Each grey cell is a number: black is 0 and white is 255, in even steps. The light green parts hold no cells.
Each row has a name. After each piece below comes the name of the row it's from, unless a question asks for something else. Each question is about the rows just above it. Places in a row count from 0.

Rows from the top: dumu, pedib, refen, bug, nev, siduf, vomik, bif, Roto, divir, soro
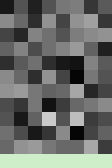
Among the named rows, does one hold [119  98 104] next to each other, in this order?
yes
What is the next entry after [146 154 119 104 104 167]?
[60]
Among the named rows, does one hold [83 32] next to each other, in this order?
yes
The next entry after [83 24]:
[98]
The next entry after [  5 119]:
[83]

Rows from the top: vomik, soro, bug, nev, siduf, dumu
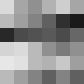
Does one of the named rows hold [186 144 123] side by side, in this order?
yes
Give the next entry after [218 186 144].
[123]

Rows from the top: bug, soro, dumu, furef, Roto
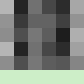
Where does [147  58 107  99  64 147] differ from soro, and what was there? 2, [99]
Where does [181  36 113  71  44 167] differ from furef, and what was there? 5, [161]
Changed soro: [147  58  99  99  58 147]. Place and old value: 4, [64]

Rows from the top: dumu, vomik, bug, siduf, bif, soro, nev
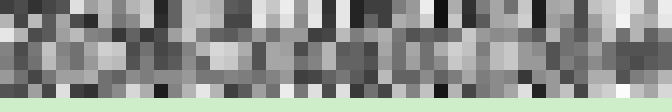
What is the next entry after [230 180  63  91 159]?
[113]
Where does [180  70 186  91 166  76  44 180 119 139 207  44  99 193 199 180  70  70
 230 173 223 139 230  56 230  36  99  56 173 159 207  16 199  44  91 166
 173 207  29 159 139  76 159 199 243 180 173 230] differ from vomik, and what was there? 27, [63]
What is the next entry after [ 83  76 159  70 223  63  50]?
[113]
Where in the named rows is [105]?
bif, 41
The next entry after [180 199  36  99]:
[193]
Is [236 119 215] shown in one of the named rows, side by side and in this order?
no
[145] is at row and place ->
bug, 36

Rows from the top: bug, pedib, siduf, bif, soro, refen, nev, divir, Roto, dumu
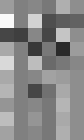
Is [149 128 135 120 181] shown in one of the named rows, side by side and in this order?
yes
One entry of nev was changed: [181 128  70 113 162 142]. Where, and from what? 4, [169]
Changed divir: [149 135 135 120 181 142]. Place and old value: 1, [128]
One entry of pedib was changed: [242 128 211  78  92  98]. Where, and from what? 0, [249]

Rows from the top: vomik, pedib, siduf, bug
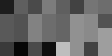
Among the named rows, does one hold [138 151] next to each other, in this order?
no
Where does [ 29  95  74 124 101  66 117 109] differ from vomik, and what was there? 4, [95]
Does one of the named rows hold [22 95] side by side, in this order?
no
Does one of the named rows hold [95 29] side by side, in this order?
no
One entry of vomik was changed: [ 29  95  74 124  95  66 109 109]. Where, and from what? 6, [117]

